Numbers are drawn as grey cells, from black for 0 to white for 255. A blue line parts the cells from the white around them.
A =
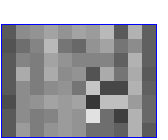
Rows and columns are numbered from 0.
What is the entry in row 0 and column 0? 90
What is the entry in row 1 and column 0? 83
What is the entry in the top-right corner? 96
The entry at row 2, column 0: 90
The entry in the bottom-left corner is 90
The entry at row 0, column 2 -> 147
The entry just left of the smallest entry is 163
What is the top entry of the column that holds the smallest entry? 155
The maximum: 225
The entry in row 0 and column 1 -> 140
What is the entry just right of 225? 110
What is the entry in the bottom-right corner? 90
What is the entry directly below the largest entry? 110
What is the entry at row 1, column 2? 132
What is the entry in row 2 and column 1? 132
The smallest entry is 55

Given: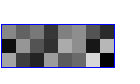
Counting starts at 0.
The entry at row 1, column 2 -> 83
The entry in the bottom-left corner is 164
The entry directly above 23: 83
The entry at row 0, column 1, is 98
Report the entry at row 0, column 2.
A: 120
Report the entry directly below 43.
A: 183
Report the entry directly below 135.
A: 15

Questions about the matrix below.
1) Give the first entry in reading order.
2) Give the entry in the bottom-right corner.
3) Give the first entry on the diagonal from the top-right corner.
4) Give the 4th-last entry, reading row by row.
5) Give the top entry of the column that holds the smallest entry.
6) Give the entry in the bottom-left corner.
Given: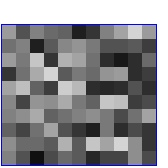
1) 155
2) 75
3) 155
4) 68
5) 129
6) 129

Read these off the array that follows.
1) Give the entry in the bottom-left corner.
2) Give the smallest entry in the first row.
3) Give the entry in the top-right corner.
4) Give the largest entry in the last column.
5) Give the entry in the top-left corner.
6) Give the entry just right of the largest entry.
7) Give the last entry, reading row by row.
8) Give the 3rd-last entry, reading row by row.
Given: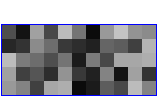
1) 153
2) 11
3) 139
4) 180
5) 78
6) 147
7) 131
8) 72

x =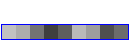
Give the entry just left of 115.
172
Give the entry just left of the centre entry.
63
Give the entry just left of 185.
94

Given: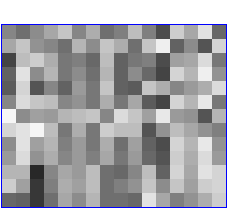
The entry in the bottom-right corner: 205
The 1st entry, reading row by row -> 134
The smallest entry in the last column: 104
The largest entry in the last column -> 219
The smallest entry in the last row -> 55
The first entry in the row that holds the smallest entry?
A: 181
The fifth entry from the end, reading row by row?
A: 167
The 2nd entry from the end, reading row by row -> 173
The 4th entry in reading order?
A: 167
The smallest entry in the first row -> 76
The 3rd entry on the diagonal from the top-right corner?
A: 167
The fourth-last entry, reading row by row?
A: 127
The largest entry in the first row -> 226
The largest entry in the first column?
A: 246
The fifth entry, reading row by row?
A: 197
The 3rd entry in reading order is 140
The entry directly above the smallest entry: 146
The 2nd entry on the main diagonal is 197
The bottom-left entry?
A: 104

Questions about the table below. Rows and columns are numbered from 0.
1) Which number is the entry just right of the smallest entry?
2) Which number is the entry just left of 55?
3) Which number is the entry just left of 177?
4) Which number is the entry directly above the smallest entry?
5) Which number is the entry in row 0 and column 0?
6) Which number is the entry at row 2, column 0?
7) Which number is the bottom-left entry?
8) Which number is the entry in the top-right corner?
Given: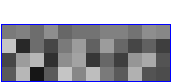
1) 90
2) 163
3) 90
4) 183
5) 122
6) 70
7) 90
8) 135
